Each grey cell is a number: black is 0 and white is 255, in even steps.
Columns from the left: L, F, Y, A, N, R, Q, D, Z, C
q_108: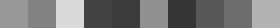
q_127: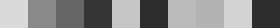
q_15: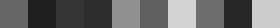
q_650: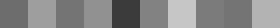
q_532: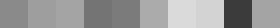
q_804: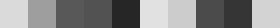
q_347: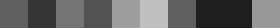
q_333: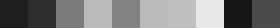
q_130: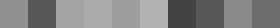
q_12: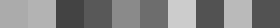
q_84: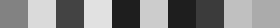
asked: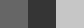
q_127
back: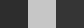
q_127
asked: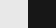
q_333
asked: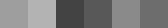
q_130

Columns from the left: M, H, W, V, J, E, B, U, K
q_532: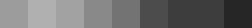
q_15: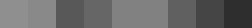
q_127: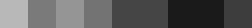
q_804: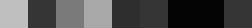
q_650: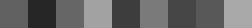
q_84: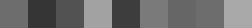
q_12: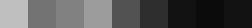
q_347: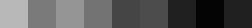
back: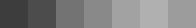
q_532
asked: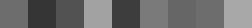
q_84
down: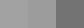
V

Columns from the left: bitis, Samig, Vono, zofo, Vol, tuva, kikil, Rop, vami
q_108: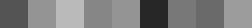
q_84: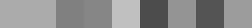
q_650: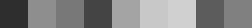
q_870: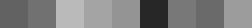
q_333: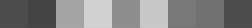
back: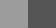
q_84
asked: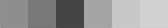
q_650
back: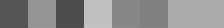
q_84
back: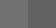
q_870

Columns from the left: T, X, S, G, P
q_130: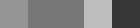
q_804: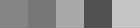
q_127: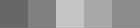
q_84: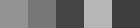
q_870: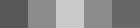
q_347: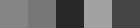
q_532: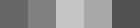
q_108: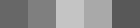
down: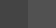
P
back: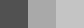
q_532
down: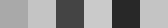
S
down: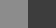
P

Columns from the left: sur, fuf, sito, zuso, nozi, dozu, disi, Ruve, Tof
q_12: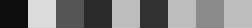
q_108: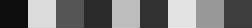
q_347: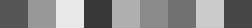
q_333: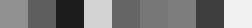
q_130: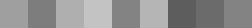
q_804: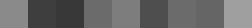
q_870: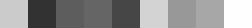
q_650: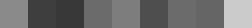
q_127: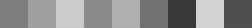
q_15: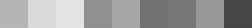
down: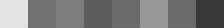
disi
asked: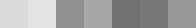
q_15

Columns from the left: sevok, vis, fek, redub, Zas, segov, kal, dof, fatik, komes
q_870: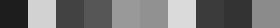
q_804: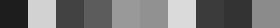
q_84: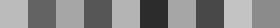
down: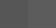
redub
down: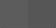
redub
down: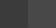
dof
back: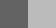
q_84
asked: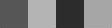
q_84

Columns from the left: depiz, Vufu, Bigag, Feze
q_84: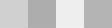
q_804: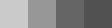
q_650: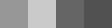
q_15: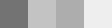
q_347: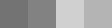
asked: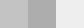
q_15
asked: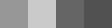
q_650
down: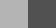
Feze
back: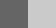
q_650
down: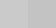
Vufu

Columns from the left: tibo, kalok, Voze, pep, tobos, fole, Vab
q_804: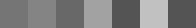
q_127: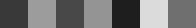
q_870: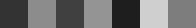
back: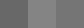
q_804
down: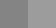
kalok

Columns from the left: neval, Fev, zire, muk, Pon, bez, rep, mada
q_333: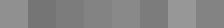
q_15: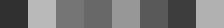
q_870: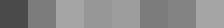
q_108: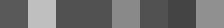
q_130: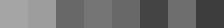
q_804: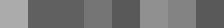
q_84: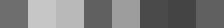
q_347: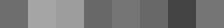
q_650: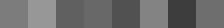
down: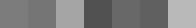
zire
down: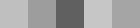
Fev
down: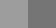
Pon
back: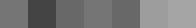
q_347
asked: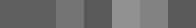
q_804

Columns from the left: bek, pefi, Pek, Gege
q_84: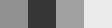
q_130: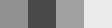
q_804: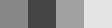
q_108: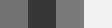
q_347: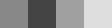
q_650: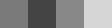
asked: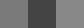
q_650
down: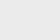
Gege
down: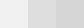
Gege

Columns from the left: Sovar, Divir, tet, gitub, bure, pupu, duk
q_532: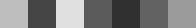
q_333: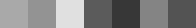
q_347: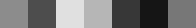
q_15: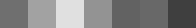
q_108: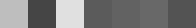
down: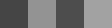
Divir
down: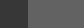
bure
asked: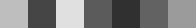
q_532
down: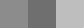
Sovar
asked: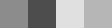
q_347
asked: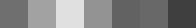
q_15

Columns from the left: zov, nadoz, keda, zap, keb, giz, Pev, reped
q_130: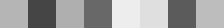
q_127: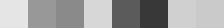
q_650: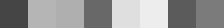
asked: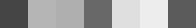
q_650
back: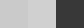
q_127
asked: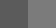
q_650
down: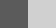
Pev

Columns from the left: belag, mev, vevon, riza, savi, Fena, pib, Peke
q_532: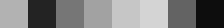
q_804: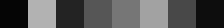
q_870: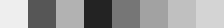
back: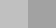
q_870
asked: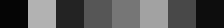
q_804
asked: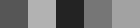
q_870
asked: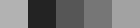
q_804
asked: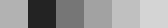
q_870
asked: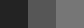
q_804

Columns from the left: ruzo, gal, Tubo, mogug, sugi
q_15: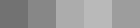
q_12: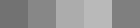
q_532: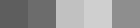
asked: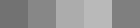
q_12
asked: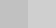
q_532
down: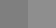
sugi

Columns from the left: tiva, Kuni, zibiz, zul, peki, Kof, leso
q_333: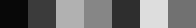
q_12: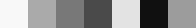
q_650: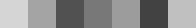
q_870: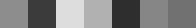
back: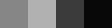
q_333
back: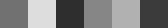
q_333

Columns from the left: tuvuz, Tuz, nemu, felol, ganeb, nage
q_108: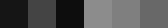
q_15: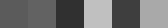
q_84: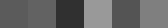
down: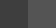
ganeb
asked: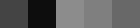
q_108
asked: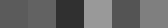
q_84
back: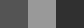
q_84
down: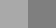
nage
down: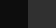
nemu
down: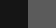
tuvuz

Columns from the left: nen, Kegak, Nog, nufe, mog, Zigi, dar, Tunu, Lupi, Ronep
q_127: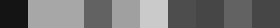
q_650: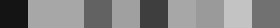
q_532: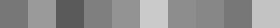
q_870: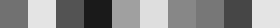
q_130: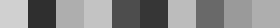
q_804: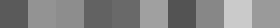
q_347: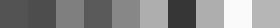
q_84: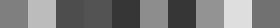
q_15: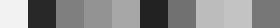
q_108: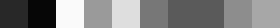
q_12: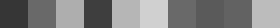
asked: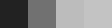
q_15
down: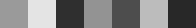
Kegak
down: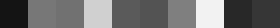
nen
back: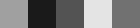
q_870

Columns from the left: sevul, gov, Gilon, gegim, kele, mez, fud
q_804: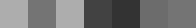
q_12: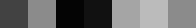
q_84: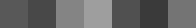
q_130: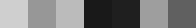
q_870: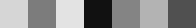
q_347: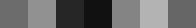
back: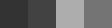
q_804
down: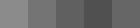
fud
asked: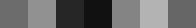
q_347

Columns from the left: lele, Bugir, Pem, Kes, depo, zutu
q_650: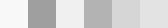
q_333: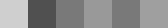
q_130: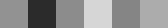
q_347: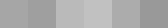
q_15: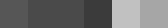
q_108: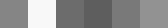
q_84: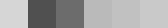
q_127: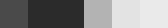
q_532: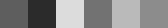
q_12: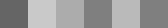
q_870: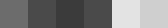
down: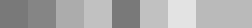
depo
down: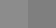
zutu
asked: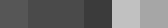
q_15
